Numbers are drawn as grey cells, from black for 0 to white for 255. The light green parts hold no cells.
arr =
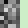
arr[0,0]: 132
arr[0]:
[132, 11, 143, 147, 77]
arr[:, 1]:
[11, 149, 214, 74, 58, 114, 73]
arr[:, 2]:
[143, 177, 121, 134, 121, 64, 192]
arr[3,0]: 47
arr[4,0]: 199
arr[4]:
[199, 58, 121, 129, 76]

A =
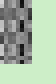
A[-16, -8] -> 210
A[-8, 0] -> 104
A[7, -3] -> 32
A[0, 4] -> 119
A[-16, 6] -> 144
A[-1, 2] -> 147
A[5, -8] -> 190
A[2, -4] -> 132
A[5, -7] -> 114
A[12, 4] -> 121
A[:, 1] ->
[111, 115, 124, 117, 113, 114, 119, 93, 120, 139, 153, 108, 95, 124, 137, 124]
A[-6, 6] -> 130
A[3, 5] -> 140
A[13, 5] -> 18
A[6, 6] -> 142
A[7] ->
[200, 93, 146, 177, 105, 32, 119, 129]
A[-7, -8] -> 72
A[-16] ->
[210, 111, 141, 161, 119, 17, 144, 157]
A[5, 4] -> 115
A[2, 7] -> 66
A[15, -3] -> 28
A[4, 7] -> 47
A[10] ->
[70, 153, 104, 107, 150, 143, 130, 75]
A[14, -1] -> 88
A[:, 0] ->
[210, 191, 100, 106, 89, 190, 190, 200, 104, 72, 70, 196, 194, 199, 70, 193]
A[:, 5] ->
[17, 25, 144, 140, 165, 33, 13, 32, 149, 132, 143, 24, 34, 18, 134, 28]
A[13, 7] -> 163
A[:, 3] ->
[161, 168, 96, 100, 93, 182, 176, 177, 98, 114, 107, 166, 171, 165, 98, 171]
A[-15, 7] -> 170
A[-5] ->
[196, 108, 149, 166, 103, 24, 132, 116]
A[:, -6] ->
[141, 138, 113, 109, 116, 152, 133, 146, 98, 104, 104, 149, 135, 153, 104, 147]

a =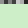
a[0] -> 145
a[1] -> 57
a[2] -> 129

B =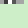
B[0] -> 163
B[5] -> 166
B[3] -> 86

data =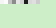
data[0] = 245
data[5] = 210
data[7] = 217

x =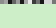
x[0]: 141
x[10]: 23
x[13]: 118
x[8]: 59

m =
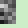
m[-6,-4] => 119
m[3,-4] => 39
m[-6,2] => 119
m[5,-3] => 53
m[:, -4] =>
[119, 208, 103, 39, 135, 23]
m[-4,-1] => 109
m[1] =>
[208, 180, 86, 72]
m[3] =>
[39, 100, 78, 147]

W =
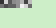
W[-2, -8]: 51
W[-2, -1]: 189
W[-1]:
[114, 77, 97, 97, 146, 240, 212, 106]
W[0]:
[51, 211, 89, 139, 147, 179, 68, 189]

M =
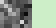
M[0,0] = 208
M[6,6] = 138
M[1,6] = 39
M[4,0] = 140
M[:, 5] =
[84, 73, 60, 42, 48, 214, 48]
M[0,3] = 98
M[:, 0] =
[208, 131, 76, 139, 140, 125, 107]
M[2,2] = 196
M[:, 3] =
[98, 91, 104, 172, 106, 108, 127]
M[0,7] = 119
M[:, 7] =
[119, 35, 90, 95, 97, 115, 120]
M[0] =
[208, 116, 59, 98, 70, 84, 86, 119]
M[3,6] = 10
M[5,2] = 91
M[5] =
[125, 87, 91, 108, 88, 214, 58, 115]

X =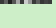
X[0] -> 57
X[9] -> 93
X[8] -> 57
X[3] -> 84

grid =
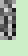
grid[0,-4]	178
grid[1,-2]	74
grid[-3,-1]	78
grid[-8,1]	216
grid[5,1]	51
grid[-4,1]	69
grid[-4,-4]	94
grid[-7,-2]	117
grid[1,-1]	223
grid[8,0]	200
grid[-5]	[168, 51, 147, 85]
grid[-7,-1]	109
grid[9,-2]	56
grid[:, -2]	[108, 74, 147, 117, 195, 147, 202, 177, 202, 56]
